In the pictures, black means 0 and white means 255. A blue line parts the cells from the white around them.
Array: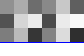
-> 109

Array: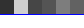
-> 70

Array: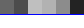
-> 191

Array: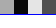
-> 229

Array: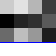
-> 182

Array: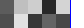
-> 206
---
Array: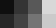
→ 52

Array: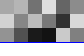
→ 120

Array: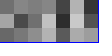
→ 45

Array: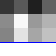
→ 248

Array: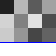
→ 129

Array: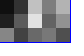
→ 226
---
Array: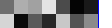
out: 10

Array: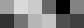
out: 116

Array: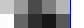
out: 101

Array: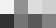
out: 117

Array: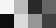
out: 219

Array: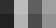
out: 180

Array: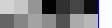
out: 134

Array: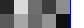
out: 167

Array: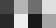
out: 238
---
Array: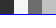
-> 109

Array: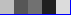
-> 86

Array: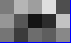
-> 44

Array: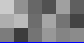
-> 67

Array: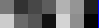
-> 18

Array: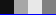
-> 129

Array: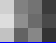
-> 59
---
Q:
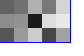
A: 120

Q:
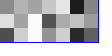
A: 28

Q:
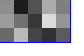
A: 171

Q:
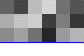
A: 113

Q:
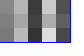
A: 202

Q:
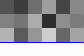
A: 69

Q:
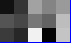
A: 132

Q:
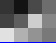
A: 73
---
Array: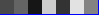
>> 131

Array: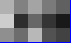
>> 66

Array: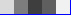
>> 241

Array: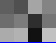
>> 193

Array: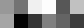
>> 60

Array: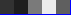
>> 95

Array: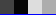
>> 173
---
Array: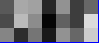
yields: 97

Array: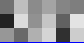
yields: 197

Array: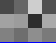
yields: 156

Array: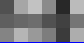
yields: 81

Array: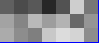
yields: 179

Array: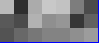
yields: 150

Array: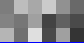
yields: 67

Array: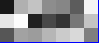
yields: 51
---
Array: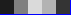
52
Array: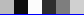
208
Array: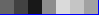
162
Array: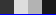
25
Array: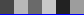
157
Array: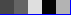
179
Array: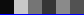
82
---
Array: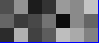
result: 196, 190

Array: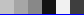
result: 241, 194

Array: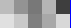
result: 224, 216

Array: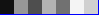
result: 244, 208

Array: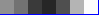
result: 252, 180

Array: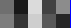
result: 219, 206

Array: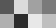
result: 232, 219

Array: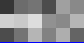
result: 221, 208
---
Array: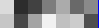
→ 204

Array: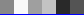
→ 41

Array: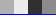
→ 48

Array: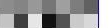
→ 202

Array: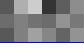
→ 100

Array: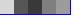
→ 127

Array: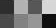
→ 150
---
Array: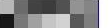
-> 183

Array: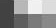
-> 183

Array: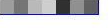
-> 157

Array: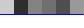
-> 131

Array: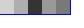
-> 153

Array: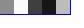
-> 140

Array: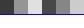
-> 149

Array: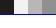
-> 144

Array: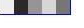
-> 149
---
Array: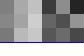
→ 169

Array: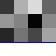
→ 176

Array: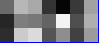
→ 183

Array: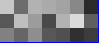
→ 109

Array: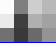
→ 127

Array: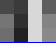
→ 59

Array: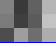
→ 57

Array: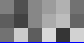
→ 80

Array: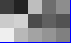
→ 35
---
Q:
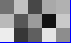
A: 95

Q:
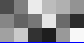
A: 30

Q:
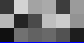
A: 105

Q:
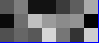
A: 118

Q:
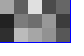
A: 166

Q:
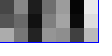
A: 142

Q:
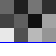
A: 81

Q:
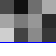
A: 67
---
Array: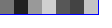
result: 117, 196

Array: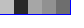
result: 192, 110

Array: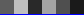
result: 93, 26

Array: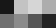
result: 23, 36

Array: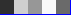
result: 47, 106

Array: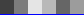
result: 64, 156

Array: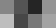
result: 134, 163

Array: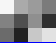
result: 246, 226
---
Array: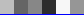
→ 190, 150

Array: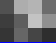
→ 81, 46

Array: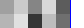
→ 160, 111

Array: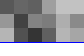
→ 88, 166

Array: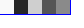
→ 249, 138

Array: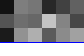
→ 19, 161
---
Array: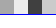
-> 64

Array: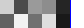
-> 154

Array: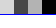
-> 179

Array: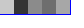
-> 139

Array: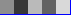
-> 186

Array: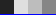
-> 189

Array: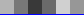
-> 57

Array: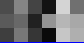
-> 68

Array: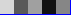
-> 160
